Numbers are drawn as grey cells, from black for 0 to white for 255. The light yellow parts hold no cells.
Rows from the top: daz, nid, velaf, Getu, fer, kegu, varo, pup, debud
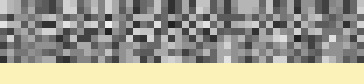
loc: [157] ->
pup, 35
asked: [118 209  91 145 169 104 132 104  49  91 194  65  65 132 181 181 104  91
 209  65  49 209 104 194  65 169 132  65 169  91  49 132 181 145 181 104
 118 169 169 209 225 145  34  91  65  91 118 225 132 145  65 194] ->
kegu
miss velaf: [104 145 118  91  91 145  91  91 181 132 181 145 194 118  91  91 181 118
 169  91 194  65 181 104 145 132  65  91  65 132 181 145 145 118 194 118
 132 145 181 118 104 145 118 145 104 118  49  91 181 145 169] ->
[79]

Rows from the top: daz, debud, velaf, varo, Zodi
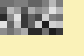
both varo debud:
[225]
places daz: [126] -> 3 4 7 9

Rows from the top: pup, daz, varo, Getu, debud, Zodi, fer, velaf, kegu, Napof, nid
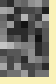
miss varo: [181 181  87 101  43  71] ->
[56]
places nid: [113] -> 2 3 6 7
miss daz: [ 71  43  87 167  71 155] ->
[30]

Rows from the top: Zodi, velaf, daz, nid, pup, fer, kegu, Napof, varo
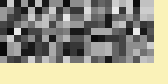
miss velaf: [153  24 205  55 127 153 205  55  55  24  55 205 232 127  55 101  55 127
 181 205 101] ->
[220]
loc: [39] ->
kegu, 10
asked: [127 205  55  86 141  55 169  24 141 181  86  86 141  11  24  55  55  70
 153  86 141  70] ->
fer
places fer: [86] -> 4 11 12 20

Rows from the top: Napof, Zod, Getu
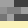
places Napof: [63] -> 3 4
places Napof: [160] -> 1 2
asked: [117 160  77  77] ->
Getu
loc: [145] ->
Zod, 1
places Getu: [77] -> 3 4
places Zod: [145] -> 1

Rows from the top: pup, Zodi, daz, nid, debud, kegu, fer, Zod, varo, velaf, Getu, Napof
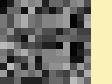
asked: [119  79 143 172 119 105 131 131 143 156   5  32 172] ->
nid
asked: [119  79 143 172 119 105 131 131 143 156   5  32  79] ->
Zod
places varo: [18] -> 2 6 11 12
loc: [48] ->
daz, 12
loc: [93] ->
kegu, 11

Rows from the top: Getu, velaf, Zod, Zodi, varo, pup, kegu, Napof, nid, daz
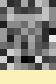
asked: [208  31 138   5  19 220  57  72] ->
nid
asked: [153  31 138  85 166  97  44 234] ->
pup
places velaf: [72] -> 1 3 5
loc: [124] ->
Zodi, 8
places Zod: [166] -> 3 4 5

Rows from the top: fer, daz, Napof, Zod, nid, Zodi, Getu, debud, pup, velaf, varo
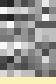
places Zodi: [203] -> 6
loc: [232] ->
fer, 7

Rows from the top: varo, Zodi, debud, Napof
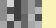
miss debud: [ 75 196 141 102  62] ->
[182]
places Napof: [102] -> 4
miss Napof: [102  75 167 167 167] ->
[182]
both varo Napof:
[102]
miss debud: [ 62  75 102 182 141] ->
[196]
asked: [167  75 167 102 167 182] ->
Napof

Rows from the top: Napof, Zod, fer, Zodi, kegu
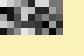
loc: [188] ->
Zod, 5
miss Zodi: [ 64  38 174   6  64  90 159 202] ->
[52]

